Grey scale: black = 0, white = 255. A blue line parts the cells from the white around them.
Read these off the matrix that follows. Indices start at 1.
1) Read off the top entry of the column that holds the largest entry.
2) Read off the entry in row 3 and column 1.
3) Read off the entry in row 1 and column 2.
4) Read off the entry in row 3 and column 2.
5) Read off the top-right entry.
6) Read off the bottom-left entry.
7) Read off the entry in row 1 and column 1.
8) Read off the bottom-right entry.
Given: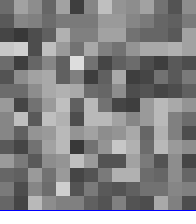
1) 62
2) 69
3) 162
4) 56
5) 141
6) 102
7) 108
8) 77

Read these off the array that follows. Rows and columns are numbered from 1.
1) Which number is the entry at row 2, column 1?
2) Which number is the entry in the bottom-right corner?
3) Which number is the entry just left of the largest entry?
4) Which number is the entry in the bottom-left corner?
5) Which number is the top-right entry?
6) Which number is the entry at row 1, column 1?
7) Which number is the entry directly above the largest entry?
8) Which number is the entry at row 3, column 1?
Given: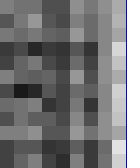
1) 86
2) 208
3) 107
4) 66
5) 171
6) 127
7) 165
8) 120

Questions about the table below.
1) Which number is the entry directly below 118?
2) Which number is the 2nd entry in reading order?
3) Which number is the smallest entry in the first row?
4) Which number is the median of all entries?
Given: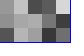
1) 56
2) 194
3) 76
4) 144

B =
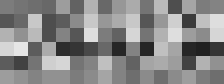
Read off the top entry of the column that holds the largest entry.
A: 116
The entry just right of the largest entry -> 92
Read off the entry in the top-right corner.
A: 131
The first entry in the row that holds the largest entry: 214
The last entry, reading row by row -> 110
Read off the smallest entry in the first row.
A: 78
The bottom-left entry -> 157
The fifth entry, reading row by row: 157
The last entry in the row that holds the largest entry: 53
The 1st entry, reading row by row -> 124
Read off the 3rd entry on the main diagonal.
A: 186
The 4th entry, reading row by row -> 104
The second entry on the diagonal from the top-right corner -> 192
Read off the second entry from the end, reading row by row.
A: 124
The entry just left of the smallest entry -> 38
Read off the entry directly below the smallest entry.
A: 178
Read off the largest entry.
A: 230
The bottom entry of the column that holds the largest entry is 145
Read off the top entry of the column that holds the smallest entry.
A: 124
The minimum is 32
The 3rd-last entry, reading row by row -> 157
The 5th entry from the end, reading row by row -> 110
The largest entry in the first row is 186
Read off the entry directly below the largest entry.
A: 66
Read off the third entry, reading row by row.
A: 110

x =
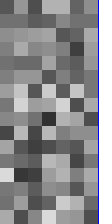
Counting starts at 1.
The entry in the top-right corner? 142
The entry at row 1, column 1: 86
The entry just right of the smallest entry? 178
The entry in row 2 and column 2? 113
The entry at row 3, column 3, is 157
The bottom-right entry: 78
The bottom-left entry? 170
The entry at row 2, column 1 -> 113
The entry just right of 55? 63
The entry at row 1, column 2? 150
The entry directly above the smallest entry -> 164
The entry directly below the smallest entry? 184
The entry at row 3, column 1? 142
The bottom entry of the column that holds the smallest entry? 218
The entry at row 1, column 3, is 78
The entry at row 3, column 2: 150
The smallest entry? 49

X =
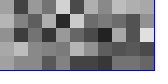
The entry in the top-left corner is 161
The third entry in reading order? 153
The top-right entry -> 168
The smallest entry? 34
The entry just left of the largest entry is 82
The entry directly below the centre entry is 181
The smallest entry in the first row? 67
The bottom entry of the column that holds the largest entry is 102
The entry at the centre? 102
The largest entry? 224
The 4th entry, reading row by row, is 115
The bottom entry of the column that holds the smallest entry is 55
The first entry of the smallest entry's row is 145
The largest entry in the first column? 181
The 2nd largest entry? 210
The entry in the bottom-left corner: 161

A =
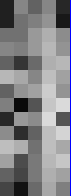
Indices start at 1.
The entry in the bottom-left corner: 69
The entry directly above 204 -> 190
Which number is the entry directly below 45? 175
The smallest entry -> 10
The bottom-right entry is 127
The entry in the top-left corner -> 32
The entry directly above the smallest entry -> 147
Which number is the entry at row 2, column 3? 127
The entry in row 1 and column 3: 98
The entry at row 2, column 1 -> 32
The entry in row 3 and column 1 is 113
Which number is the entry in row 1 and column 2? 134
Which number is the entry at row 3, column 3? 153
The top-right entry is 39
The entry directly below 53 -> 168
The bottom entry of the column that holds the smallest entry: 18
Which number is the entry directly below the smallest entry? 153

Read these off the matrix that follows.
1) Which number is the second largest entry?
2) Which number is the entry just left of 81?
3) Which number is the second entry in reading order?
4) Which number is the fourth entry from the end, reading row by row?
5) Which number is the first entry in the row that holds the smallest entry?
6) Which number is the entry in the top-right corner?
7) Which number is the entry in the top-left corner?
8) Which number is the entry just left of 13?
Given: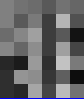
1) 187
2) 181
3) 114
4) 166
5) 47
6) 102
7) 128
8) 95
